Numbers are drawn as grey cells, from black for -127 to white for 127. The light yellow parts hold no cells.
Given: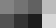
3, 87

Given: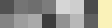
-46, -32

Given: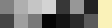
2, -37

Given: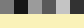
-5, -77

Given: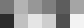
-8, 115

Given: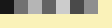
-104, 14

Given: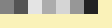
2, -93

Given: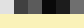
97, -16

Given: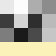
104, 70
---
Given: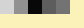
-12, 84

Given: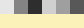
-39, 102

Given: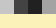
35, 70

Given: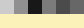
-24, 76

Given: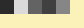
6, -84

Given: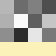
-49, 14
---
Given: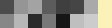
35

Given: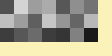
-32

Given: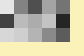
44

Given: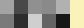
16

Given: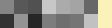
-46

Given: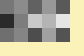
73
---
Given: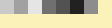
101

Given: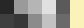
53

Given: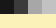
39

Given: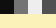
110

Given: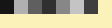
-32

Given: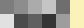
43

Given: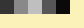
63
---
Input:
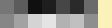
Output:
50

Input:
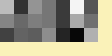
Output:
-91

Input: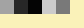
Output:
-123

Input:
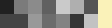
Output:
3

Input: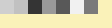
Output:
-39

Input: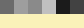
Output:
64

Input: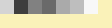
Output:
42
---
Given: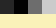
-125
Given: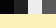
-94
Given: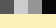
76
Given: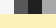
-39
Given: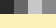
-24
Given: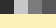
71
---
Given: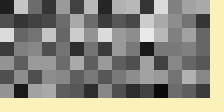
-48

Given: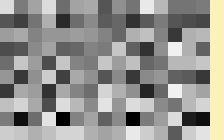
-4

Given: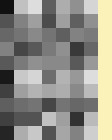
-63

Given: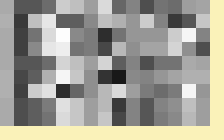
42

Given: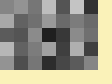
54

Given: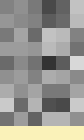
74

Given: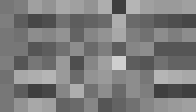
-8
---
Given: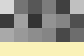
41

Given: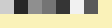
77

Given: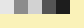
102

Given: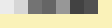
107

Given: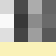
95

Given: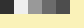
-79

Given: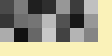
44

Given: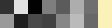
26

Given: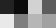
105
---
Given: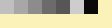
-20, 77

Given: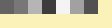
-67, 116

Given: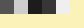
-99, 111

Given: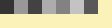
44, 67

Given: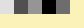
21, 96

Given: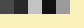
67, 67

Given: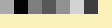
-39, 83

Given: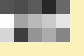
57, 126

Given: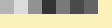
-76, 91
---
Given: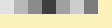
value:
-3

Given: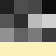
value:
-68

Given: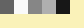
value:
-104

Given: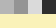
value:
-82

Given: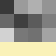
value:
35

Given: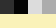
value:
44
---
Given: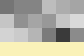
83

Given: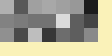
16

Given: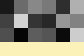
-48

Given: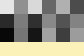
-119

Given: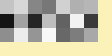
14

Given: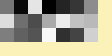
-1

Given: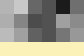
59
